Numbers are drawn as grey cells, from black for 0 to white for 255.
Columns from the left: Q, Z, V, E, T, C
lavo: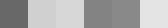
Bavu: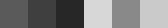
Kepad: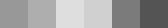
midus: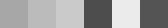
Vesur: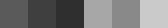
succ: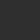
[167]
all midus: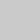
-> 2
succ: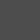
[235]

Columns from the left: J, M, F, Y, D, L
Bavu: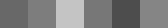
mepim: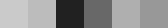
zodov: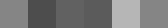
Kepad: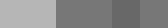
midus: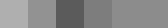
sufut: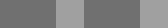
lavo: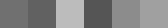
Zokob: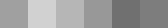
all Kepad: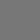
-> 2 3 5
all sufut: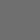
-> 0 1 3 4
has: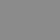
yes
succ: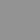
[91]
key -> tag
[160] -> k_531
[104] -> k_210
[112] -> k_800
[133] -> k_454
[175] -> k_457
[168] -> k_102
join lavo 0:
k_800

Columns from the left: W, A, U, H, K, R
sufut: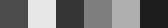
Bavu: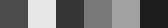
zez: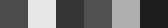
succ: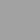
[29]
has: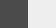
no
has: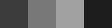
no
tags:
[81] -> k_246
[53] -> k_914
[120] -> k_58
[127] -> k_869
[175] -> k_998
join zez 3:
k_246
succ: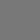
[161]

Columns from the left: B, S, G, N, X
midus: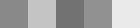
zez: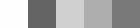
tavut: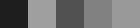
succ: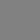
[153]
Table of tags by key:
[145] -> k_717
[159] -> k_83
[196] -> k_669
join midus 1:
k_669
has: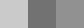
no
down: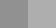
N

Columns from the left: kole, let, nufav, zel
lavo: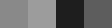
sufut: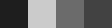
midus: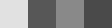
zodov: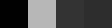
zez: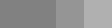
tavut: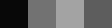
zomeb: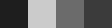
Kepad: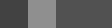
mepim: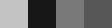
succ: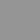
[176]
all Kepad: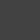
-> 0
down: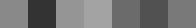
nufav

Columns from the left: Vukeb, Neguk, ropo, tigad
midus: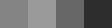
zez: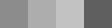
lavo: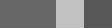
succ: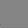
[154]
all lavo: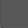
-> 3
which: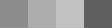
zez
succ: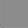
[173]

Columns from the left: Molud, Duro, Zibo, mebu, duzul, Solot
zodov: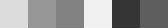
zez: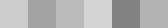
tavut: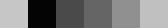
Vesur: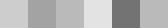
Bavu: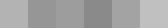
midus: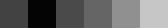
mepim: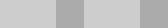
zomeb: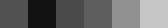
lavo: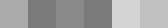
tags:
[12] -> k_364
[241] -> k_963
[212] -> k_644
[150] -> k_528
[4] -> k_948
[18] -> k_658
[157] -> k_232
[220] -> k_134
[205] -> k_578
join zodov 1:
k_528
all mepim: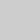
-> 0 1 3 4
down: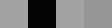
Duro
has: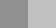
yes
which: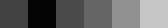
midus

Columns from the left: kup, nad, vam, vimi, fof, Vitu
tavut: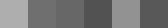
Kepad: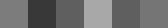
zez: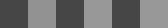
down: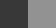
nad
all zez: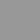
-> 3 5
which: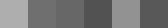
tavut
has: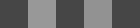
no
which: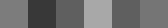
Kepad
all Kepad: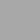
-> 3

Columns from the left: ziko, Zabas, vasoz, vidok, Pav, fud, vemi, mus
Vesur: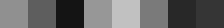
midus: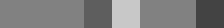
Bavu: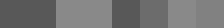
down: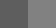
Zabas
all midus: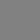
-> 0 1 2 5 6
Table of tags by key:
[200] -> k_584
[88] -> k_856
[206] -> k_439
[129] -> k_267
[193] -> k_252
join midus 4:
k_584
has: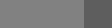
yes
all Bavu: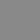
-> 2 3 6
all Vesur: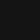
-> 2

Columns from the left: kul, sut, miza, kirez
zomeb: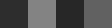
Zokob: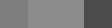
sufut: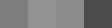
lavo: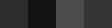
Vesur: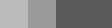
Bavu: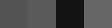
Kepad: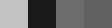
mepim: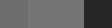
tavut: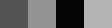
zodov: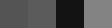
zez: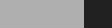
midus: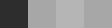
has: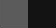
yes
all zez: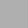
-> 0 1 2
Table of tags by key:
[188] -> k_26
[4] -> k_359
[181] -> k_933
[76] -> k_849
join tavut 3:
k_933

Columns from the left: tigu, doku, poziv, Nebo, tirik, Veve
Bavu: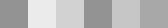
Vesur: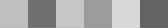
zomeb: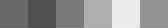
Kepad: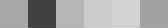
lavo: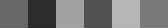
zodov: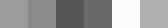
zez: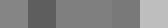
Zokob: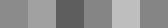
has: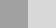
no
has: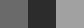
yes
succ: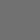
[198]
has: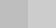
no
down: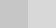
tirik

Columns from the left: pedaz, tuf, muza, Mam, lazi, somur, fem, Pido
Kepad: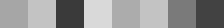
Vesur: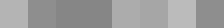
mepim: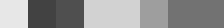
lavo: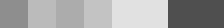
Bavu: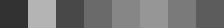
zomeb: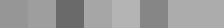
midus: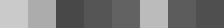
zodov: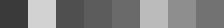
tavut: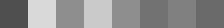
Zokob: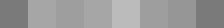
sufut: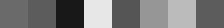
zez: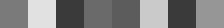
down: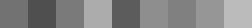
fem
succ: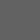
[187]
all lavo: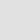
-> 4 5
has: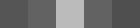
no

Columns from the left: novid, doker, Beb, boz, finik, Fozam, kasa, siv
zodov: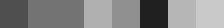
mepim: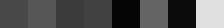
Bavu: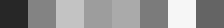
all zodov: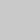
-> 7
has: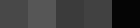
yes

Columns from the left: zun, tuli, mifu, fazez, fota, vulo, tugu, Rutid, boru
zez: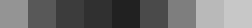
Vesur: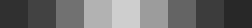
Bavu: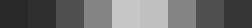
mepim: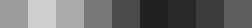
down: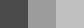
vulo
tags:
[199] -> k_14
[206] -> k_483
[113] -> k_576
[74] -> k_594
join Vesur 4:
k_483
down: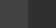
tuli
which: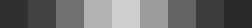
Vesur
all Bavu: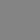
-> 3 6
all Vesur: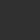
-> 0

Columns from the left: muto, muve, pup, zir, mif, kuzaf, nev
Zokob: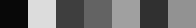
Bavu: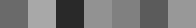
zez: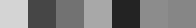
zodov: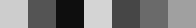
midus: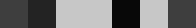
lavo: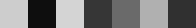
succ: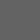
[160]
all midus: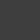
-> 0 6
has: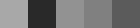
yes
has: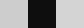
yes
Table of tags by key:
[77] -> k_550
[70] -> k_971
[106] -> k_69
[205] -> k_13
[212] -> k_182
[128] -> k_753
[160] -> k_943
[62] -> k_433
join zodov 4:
k_971
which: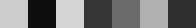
lavo
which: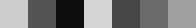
zodov

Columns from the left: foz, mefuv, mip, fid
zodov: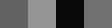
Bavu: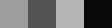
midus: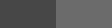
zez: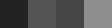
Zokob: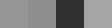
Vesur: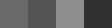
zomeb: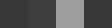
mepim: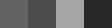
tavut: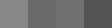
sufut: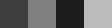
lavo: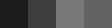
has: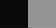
no
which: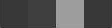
zomeb
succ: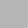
[10]
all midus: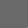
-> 2 3

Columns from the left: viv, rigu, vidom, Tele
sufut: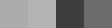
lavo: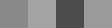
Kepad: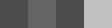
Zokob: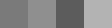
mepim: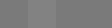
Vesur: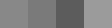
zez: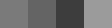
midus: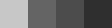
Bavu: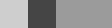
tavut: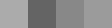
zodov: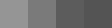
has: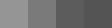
yes
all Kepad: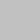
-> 3
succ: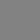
[122]
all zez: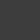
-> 2
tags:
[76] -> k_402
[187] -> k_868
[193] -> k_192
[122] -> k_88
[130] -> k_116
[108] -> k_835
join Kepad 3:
k_192
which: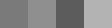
Zokob

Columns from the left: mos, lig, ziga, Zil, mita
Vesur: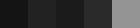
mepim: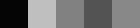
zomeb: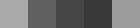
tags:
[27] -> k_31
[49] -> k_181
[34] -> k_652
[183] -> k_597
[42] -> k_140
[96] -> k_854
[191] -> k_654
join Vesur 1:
k_652
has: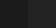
no

